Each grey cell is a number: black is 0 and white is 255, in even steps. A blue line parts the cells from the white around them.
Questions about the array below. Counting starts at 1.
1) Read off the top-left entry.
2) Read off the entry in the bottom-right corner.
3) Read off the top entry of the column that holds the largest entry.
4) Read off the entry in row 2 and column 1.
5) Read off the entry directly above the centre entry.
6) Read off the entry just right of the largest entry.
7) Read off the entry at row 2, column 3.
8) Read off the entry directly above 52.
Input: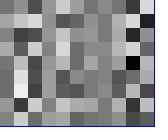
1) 116
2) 93
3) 144
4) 165
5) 108
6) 65
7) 216
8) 183

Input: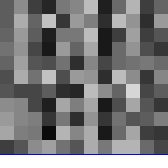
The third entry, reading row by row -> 62
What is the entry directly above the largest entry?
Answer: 140
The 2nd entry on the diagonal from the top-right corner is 46
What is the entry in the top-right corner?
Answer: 100
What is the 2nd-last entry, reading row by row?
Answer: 106
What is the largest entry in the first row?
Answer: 188
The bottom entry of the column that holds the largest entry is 180
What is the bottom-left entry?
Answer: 62
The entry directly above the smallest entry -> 54
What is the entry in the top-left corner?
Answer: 93
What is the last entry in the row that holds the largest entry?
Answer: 93
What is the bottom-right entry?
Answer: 70
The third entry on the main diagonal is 93
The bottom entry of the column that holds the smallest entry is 160
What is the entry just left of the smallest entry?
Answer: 120
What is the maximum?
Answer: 214
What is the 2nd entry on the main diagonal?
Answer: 172
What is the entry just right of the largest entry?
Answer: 70
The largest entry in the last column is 154

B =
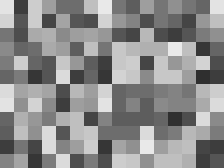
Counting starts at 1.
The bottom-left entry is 131
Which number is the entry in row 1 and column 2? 61
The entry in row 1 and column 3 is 205
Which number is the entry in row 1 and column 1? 227
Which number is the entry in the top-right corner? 227
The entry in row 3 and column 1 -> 117
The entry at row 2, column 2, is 85
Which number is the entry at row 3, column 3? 170
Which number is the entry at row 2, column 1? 211
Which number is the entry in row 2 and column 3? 205
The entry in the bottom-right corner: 85
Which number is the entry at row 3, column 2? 77

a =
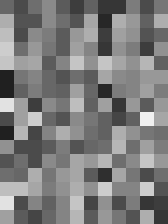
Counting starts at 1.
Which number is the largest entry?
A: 240
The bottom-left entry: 160
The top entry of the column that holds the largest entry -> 75
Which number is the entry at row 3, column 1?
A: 190
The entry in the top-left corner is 103
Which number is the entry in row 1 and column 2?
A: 75
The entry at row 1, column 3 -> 110
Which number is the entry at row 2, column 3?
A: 83
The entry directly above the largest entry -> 91
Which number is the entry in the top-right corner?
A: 118
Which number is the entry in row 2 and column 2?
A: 83
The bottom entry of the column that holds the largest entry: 174
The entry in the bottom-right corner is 54
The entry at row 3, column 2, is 75

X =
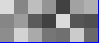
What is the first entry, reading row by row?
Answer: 219
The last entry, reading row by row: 105
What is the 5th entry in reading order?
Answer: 65
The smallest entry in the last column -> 79

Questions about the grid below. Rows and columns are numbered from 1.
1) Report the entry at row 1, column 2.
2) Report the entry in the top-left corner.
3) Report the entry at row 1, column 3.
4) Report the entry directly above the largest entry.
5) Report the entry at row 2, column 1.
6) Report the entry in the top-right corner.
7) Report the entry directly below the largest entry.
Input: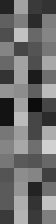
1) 162
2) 35
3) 58
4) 174
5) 96
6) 51
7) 104

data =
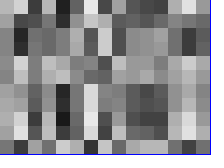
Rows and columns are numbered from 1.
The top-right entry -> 153
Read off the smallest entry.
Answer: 25
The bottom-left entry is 118
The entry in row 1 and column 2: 210
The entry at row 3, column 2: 38
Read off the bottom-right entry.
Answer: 112
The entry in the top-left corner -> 183
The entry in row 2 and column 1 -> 161
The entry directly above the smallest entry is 46
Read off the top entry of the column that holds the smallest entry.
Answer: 32
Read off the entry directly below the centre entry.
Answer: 132
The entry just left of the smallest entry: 183
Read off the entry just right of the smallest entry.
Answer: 105
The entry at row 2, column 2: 72
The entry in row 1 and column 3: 60
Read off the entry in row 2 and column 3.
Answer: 79
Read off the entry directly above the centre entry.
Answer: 79
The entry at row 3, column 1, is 132
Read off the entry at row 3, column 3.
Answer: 112

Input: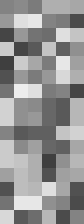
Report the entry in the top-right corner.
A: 167
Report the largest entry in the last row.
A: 216
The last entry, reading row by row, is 131
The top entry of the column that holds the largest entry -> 138
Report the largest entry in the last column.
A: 210
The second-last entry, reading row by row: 75
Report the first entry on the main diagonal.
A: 131
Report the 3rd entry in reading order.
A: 123
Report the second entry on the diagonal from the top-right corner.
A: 123
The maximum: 237
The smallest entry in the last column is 69
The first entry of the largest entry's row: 115
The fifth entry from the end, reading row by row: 89
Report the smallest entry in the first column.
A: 63
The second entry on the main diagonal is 223
